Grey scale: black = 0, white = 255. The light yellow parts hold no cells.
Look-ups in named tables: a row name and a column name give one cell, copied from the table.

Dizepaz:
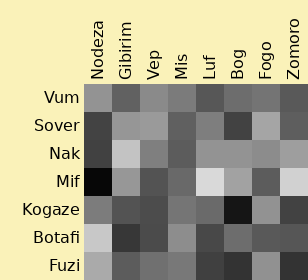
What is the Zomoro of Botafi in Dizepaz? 86
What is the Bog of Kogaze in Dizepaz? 21
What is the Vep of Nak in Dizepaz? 127
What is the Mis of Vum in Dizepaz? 123
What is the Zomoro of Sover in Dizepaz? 94
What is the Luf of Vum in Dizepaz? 87
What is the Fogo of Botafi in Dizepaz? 89
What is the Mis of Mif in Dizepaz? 105
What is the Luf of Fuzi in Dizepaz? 64
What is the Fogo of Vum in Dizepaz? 116

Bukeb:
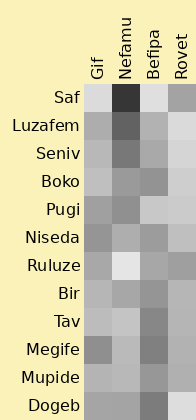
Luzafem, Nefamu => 98
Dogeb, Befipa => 124
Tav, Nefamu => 196
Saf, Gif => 219
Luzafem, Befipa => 178
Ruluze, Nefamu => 229
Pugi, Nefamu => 144
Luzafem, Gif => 173
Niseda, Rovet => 191
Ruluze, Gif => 168
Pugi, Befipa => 200
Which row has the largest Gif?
Saf

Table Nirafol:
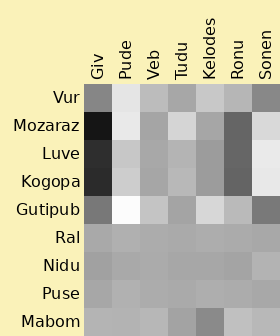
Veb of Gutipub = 196
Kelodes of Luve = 156
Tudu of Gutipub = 164
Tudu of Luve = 180
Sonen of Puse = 168
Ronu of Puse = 172
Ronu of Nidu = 164
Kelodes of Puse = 174
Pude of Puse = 177
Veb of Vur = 188
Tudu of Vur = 167
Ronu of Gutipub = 186
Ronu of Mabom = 192
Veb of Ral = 172
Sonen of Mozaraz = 217
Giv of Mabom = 180
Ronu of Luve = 102
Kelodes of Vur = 200
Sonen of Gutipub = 121
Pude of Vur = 229

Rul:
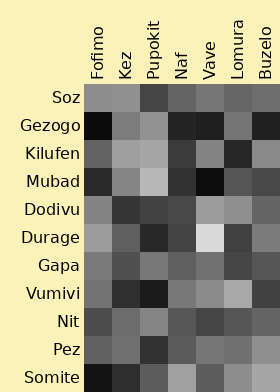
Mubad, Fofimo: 42
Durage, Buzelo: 123
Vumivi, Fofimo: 115
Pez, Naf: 91
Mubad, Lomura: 85
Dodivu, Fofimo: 132
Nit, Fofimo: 76
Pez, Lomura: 112

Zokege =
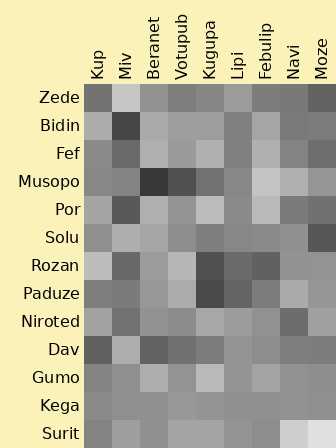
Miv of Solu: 174
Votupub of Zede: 126
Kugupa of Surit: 164
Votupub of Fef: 154
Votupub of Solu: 141
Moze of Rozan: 147
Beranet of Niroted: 146
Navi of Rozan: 146
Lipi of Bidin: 128
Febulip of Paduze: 124
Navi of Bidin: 122
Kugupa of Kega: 148
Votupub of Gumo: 147
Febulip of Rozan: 97
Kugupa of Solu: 127
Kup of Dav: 96
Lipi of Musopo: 135
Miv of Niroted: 114
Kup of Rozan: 188
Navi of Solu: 144
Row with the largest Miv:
Zede

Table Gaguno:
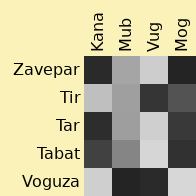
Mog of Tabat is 49
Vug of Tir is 53
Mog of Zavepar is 36
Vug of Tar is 207
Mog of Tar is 57
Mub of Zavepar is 165
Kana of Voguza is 207
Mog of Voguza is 215

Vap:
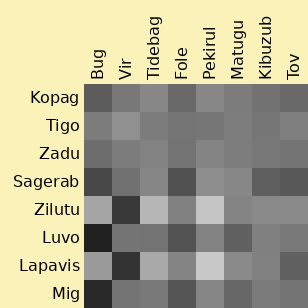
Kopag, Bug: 92
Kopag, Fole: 105
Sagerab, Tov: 88
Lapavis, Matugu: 138
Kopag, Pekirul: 135
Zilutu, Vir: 56
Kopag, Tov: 105
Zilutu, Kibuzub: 137
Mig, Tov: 115
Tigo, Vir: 144
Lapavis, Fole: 132

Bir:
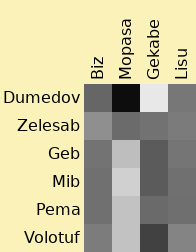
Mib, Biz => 112
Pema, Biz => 112
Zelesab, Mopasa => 107
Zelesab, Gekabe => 114
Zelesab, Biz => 143
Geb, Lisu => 117
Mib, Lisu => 112
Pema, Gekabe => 106
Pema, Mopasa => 194
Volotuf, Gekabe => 65
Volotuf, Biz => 124
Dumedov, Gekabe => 232
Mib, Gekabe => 91
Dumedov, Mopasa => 13
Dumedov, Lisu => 119
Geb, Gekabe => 91
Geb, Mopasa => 190
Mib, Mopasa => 208
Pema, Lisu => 111

